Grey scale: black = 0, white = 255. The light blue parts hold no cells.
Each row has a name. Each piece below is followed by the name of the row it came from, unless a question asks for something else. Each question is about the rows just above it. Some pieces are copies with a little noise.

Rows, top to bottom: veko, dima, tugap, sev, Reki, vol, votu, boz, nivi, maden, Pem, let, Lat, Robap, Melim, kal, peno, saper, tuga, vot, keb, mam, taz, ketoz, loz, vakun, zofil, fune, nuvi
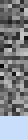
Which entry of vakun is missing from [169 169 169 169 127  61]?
[113]
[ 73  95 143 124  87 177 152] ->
taz
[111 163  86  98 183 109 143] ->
loz
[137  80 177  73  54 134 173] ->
nuvi
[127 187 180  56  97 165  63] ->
keb
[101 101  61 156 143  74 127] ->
saper
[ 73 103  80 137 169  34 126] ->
veko

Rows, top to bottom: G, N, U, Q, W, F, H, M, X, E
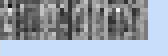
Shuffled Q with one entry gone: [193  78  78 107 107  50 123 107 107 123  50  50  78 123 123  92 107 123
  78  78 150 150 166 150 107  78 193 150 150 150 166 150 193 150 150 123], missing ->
[64]
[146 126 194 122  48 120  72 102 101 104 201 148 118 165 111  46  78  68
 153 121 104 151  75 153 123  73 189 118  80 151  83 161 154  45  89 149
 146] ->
Q
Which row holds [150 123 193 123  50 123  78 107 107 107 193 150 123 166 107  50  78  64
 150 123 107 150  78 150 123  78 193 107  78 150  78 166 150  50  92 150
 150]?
Q
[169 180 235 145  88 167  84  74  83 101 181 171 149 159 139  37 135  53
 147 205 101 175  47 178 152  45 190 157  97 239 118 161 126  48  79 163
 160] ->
U
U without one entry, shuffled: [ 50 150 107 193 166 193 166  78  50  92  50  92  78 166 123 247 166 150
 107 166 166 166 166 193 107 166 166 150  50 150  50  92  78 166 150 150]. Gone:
[231]
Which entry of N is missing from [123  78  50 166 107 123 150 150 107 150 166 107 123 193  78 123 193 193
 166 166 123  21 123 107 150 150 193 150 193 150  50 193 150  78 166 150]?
[137]
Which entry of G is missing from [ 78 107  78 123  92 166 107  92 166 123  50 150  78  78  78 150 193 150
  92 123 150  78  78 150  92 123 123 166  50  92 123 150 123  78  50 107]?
[181]

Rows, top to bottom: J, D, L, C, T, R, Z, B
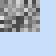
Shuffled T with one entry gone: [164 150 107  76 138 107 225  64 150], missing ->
[180]
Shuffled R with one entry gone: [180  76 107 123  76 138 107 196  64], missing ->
[92]
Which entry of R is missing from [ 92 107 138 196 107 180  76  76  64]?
[123]

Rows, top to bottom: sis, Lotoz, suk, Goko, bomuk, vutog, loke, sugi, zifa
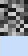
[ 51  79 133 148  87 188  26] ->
vutog
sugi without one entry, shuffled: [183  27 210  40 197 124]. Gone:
[168]
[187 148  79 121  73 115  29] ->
sis
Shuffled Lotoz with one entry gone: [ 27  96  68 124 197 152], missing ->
[11]

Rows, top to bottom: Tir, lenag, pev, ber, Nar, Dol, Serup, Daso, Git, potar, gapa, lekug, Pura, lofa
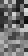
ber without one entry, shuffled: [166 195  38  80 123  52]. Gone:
[209]
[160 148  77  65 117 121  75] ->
potar

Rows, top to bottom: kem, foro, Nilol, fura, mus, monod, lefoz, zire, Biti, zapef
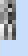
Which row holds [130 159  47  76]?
fura
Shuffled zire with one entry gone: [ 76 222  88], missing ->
[234]

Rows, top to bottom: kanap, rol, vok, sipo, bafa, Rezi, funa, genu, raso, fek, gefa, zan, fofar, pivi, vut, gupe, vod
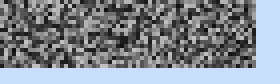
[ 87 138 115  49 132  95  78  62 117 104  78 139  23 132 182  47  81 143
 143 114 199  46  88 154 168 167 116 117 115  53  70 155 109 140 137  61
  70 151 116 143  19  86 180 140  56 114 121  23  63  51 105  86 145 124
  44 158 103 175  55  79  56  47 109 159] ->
sipo
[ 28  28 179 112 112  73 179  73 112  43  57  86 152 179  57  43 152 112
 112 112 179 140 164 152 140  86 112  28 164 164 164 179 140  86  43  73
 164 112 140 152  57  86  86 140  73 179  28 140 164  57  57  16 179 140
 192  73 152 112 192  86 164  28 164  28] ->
genu
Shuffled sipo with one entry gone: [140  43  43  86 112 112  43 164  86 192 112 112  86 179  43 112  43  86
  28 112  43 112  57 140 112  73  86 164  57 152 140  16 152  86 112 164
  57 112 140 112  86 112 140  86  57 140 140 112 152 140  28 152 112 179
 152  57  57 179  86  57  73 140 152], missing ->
[124]
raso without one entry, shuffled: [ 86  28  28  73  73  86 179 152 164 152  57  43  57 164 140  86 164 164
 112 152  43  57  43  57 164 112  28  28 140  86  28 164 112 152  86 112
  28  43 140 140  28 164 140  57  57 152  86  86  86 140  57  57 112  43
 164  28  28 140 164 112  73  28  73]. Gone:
[100]

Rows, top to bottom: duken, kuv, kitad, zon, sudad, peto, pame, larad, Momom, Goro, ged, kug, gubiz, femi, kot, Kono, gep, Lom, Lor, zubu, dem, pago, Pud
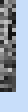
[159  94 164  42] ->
femi
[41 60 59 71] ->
dem
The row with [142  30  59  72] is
zubu
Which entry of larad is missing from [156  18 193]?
[181]

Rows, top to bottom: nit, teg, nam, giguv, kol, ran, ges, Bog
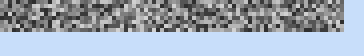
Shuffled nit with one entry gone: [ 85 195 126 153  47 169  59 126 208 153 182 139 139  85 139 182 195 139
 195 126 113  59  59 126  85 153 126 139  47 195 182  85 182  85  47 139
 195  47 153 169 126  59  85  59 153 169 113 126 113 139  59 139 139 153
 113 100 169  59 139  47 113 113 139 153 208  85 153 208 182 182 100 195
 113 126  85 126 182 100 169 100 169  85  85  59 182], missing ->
[72]
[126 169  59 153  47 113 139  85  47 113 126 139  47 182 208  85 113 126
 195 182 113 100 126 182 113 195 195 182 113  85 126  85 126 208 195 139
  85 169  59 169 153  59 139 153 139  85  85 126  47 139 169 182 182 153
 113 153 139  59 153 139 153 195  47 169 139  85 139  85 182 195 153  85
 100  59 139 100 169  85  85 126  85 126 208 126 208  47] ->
ran
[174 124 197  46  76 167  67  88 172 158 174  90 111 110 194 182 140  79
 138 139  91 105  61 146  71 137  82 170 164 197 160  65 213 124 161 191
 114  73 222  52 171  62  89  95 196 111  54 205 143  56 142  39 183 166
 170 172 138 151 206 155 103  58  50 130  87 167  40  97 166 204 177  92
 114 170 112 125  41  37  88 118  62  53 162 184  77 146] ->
Bog
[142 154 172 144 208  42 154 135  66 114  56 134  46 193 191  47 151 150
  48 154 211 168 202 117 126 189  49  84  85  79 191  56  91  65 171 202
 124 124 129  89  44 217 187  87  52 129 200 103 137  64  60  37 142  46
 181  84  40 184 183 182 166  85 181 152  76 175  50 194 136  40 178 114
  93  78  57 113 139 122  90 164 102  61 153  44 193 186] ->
ges

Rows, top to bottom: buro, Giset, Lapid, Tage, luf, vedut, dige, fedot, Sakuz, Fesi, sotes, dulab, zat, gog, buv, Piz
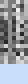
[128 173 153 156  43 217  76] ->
gog
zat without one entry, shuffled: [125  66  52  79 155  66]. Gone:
[110]

